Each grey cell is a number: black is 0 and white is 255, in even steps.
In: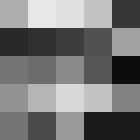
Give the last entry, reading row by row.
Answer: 27
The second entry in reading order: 231
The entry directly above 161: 55
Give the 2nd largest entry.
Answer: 224
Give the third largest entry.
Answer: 216
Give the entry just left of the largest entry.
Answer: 174
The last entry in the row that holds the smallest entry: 13

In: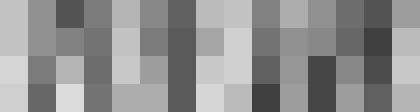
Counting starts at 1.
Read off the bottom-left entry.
207
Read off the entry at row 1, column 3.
83
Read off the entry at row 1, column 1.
194
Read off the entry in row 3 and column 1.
213
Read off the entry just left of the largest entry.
103
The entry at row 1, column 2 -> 144
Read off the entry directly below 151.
157
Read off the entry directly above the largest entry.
180
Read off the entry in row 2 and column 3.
129
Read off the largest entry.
219
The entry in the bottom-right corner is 180
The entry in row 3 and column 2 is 123

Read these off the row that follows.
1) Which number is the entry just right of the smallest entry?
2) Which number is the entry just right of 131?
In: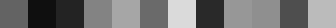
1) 35
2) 166

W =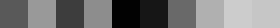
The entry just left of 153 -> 89
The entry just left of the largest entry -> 176

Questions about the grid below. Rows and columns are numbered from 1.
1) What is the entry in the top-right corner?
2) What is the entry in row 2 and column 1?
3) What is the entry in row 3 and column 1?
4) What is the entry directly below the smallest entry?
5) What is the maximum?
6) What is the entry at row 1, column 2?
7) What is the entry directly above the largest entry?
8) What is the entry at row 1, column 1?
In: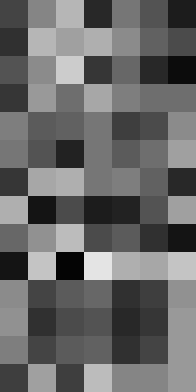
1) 28
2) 48
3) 83
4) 91
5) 228
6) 133
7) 75
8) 68

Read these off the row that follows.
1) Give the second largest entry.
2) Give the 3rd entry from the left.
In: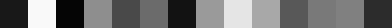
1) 229
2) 5

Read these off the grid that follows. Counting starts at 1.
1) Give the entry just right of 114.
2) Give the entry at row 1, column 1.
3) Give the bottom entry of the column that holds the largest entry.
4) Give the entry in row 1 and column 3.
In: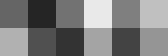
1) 233
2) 101
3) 164
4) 114

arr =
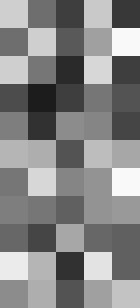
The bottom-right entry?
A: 195
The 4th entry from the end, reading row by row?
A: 174
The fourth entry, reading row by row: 201
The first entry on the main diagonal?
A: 207
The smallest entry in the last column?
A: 56
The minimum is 28
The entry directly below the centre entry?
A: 133
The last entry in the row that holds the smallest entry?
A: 83
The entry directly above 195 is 96
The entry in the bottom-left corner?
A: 140
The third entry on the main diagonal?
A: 42
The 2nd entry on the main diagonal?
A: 207

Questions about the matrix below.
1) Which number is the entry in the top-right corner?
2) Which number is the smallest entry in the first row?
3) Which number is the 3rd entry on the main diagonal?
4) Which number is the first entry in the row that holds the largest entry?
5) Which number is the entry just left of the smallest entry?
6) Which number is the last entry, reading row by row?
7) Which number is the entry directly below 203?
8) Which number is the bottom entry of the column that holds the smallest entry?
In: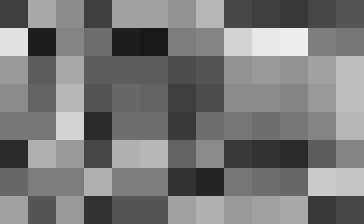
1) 84
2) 57
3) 169
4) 224
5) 30
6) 71
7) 57
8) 84

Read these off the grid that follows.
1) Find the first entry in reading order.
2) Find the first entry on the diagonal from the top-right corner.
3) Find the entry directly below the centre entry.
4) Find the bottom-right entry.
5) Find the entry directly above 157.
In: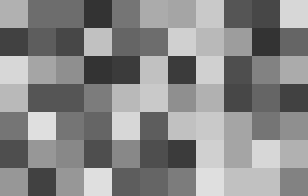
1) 177
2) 215
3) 93
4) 130
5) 85

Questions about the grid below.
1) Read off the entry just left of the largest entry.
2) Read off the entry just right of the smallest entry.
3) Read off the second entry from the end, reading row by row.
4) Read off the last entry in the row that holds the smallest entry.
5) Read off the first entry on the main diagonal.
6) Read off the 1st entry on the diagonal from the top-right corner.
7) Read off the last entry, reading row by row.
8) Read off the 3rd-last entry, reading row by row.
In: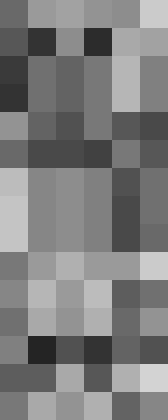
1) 176
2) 81
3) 99
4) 81
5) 105
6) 203
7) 134
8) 176
